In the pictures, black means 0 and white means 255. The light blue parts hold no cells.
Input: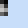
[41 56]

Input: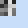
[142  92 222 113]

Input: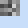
[163  96 163 194]

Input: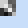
[207 232 237 184]

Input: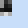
[152  25  16]

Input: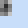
[149  46 141]

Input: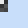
[233  87]
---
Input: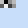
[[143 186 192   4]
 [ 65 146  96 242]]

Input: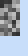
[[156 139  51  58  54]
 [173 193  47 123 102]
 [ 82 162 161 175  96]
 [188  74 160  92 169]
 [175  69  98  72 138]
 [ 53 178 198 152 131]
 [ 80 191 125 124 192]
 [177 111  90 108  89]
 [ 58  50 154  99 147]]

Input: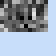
[[106  41  24 103  62 182 175 124  90 154  47 165]
 [ 33 118  57 178  49 117  70  89 101  53  80  57]
 [ 41 145 176  87  85  93  73 100 141  60 195  43]
 [ 70 159 188 130  80 103  38  67 115  50 226  39]
 [ 94 203 118 115  42 131  44   4 107   2 199 107]
 [145 155  52  94 102  92  99  66 110 107  86 119]
 [ 60 108 198 102 102  66 107 165   1 150 160 107]
 [132 160 134 207 109  88  64  76  74  24  71 106]]

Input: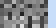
[[151  66 123  87  86 179 113  85 138 136 144 130]
 [ 56  86  56 162 151  46 128 161  96  45 115 127]
 [133 142  97 110 110 129 133  99 133 146 129 137]
 [135  46  92 107  51 140 139  35 140 149 129 106]
 [ 67 120 118 182  61 183 118 206 151  49 185 168]
 [ 72 111 120 142 147 144 160 142 163  52 119 118]
 [ 71 174  95 147 146 177  95 224 107  43 196 187]]

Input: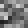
[[148 139  85 123 156 169 134]
 [165  89 206 100  76 141 203]
 [ 86 177 117  79 133  98  98]
 [122 135 183 177 130  70 101]
 [ 76 124 130 208  47  90  94]
 [147 100  29  43  67 104 122]
 [131  85  78 154 165 140 167]]

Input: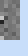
[[110 115 115 134 122]
 [131 106 116 144 114]
 [120 132 117 103 112]
 [114 141 140 132 118]
 [126 116 197  78 118]
 [135 111  36 125 118]
 [119 139 113 133 115]
 [121 127 123  90 116]
 [ 97 129 108 131 114]
 [126 116 185 112 117]]
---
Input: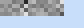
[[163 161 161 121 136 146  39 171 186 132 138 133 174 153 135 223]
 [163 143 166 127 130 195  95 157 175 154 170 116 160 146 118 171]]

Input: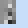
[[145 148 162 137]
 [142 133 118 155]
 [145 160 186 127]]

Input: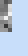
[[132  84 107]
 [115 116 212]
 [179 240 163]
 [146  53 137]]

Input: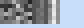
[[119  96 113 172 117  99  93  37  83  90 122  84 148 237 138]
 [133  49 148 112 141 148  61  61  81 110 108  85 144 225 138]
 [125  68 110  96 196 148 106  39  78 109 105  88 141 211 140]]

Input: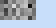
[[ 99  66 157 120 169 164 187 121 111]
 [124  61 155  92 184 133 153 167 109]
 [116 146 138 185 123 175 184  61 138]]

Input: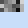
[[ 82 116 144 162  26 210]
 [ 78 165 131 105  13 175]]

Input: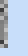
[[128 181]
 [ 60 188]
 [179 121]
 [130 163]
 [130 155]
 [ 62 199]]

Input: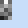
[[ 97 249 107]
 [171  82 131]
 [ 30  71 161]]

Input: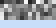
[[ 40  89  84 106  57  83 247  37  74 252 202  68 160 222]
 [192 139 198 118 129 103 127 114 174 111  88 172  97 150]
 [237  97 165 174 116  55 101 166 102 205 120 153 168 133]]
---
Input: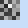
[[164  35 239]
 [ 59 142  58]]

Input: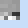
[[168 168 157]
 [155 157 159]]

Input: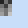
[[114  63 151]
 [141 115 164]]

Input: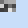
[[210  55 112]
 [ 61  69 226]]

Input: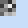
[[ 57 170 237]
 [130 125  58]]

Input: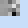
[[161 162 167]
 [158 153 136]]

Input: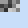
[[ 62  97  54]
 [124  48 203]]

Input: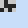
[[199  40  36]
 [ 34 197  33]]

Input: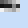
[[ 19  30  30]
 [242 201 190]]
